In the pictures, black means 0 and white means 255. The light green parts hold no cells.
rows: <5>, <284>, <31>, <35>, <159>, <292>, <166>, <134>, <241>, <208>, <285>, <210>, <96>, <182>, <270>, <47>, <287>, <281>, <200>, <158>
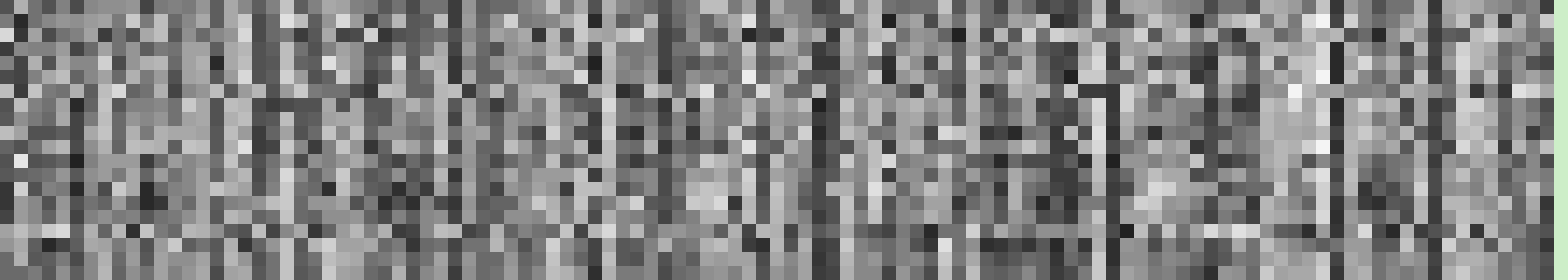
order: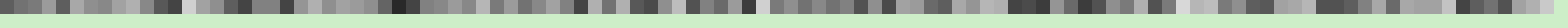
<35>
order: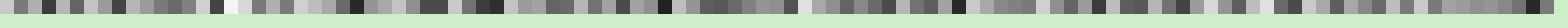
<284>
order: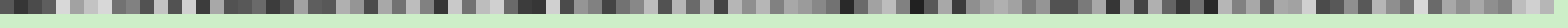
<134>
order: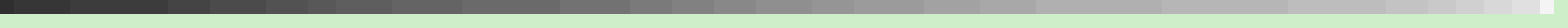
<285>
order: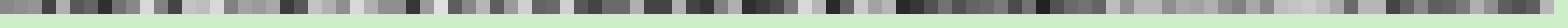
<159>

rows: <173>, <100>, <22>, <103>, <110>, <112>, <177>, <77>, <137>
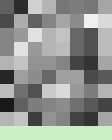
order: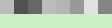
<103>
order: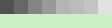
<22>

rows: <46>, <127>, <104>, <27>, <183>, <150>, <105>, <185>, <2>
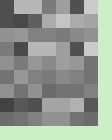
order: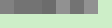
<105>
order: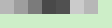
<27>

